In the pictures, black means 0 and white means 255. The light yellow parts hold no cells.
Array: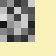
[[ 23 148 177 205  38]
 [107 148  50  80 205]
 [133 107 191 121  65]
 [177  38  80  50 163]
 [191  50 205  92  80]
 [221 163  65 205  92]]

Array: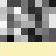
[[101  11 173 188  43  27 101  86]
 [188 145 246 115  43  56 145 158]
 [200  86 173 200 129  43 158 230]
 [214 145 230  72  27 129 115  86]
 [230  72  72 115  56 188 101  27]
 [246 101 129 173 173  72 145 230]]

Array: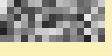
[[ 34  90 147 118 134 202 202 217 202 103 147  75 217 159 103]
 [ 60 103 202 159  90 159  46  60 159 187 134 147  60 187 217]
 [118 118 175  60 175  90 187 134 118  90 134 118  34 202  75]
 [147 118  60 175  75 202 118  60  75 103  90  46 231 134 147]
 [217  90 147  75  75 103 147 134 134 147 187 118 103 202 118]
 [231 175  46 103 175 187  90  75 187 175 159 103 118 147 202]]

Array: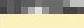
[[ 67  94  80 119 177 223 149 106 106  67  67  80]
 [ 80  94  80  94  94 119 106 106 106 134 193 193]]

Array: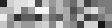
[[ 35 209 223 223 235  80 197 153 184 137 108 184  64 108 123 123]
 [184 184 223 123 169 248 248 137 184 169  80 123 197 223 153 123]
 [197 137 184 153 153 197 209 137 223 153 137  64 209 209  23 108]
 [235 153  50  92  92  50 169 108  92 169 108 197  64  92 123 153]]

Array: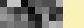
[[ 50 195 195   8  79  93  79  79 169]
 [109 124 109 109  79  36 138 181 169]
 [138  93  50  66   8 109 124  66  50]
 [153 138  93 138  36  22 153  36  93]]
